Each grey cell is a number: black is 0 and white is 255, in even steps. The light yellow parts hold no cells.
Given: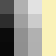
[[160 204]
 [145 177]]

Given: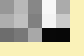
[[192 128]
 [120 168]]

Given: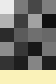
[[ 62 162]
 [ 91 111]]

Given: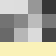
[[135 188]
 [182 219]]

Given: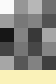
[[120 131]
 [131  56]]

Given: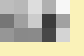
[[160 204]
 [137 138]]

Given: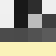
[[ 25 188]
 [ 74  82]]

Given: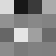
[[129 136]
 [229 160]]

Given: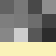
[[122 109]
 [205  87]]
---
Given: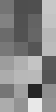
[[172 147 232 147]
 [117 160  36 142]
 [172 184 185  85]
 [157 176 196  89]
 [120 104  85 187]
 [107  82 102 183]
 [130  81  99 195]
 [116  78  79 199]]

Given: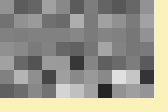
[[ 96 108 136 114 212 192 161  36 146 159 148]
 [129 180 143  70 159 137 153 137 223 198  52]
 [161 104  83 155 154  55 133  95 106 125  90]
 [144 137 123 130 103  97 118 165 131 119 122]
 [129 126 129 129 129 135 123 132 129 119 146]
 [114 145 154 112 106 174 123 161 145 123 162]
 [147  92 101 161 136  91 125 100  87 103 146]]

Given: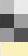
[[153  83]
 [ 59 159]
 [188 234]]

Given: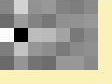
[[106 149 115 109 152 152 137]
 [126 194 150 142 122 138 144]
 [252   0 189 186 163 121 139]
 [108 155 131 119 144 146 152]
 [135 210 146 152 130 126 138]]

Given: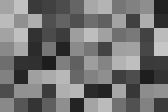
[[137  86  52  95 143  35 164 187 113  81 130  59]
 [ 77 145 146  59 175 183  42  34 167  55 141 146]
 [129  38 160 171 184 103 130 143  63  77  30  51]
 [110  49  48  29 127  96 158 132 179 191  58  59]
 [137 168  43 118  35 139 119  67 160 162  71 198]
 [163 192  50  75  60 158 190 161 111 121  66 187]
 [187 144 174  80  99  79 110  96 163  64 173  42]
 [164 193  58  65  76 101 168 180 118 129 142  32]]

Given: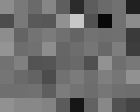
[[145 136 136 131  91  22  98 136  81  68]
 [111 111 113  94 124 115 109 118 111 109]
 [117 106  99  76 113 123 111 127 118 145]
 [114 128  83  85 101 105  80 146 111 120]
 [148 109 113 141 102 109 118 104 126  61]
 [141 100 115 123 112 100 114 111 112  58]
 [ 77 121  89  87 145 199  81   8 113 140]
 [141 121 106 134  94  43  93 106 113  32]]

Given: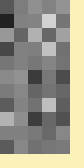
[[ 91 135 113 119 122]
 [128 128 121 105 135]
 [178 142  61 104  81]
 [ 92 131 114 190  94]
 [123 135 101 115 103]
 [138 145  59 120  76]
 [118 129 119 133 115]
 [ 71 129 127 193 113]
 [152 101 177 103 161]
 [ 34 129 131 210 117]
 [ 88 125 144 130 147]]
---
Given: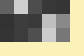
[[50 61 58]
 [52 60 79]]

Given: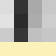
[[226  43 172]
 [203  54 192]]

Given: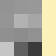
[[149 178 166]
 [144 140 145]]

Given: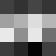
[[160 177 221]
 [233 142 231]]

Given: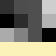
[[  1  44  79]
 [171 130  79]]

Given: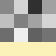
[[191 128 163]
 [109 238  97]]

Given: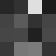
[[67 91 50]
 [70 71 32]]

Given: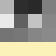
[[233  96 195]
 [116 119 134]]
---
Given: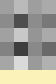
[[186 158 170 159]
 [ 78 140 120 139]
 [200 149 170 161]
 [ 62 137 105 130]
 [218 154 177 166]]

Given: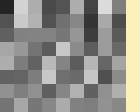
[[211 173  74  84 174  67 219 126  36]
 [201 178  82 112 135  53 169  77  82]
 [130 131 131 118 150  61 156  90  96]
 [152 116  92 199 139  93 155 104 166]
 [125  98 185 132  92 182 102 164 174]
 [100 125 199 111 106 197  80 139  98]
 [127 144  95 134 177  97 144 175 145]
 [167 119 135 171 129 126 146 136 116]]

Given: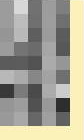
[[216 113 156 127 156]
 [188 111 158 111 156]
 [185  94 155  92 149]
 [116 108 166  88 156]
 [ 92  82 171 150  91]
 [171 135 163 111 184]
 [123  74 171 204  57]
 [157  81 153  45 149]
 [168 103 159  96 153]]

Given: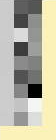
[[ 94  85 204]
 [ 68 142 203]
 [219 148 204]
 [ 60 158 202]
 [139 129 202]
 [ 83 113 203]
 [133   1 204]
 [196 245 205]
 [149 221 203]]

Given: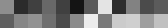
[[ 43  64 104  64  20  89 228  45 130  75  91 142]
 [134 146 111  74 138 236 121 203 207 158 192  95]]

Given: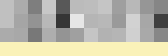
[[172 126 199  88 187 189 197 159 184 150 134 192]
 [165 147 184  53 230 181 184 154 210 167  63 192]
 [168 120 174 148 160 197 178 181 208 169 135 171]]

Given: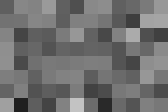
[[135 131 154  96  79 137 141  96 104 122 152  95]
 [115 134 130  94 128 129 117  88  62 163 165 114]
 [ 69  95  91 123 151  98  72 130 171  79  64 132]
 [ 96 103  83 100  95 100  98  84 120 103 138 143]
 [ 74 112 121 119 123 126 125  84  69 142 147 144]
 [120  97 122 130 132  93 117 106  97 151 119 126]
 [128  82  94  87 124  66  76 120 126 101  76 100]
 [ 31  94  68 130 195 108  41 105  84 128 120 160]]
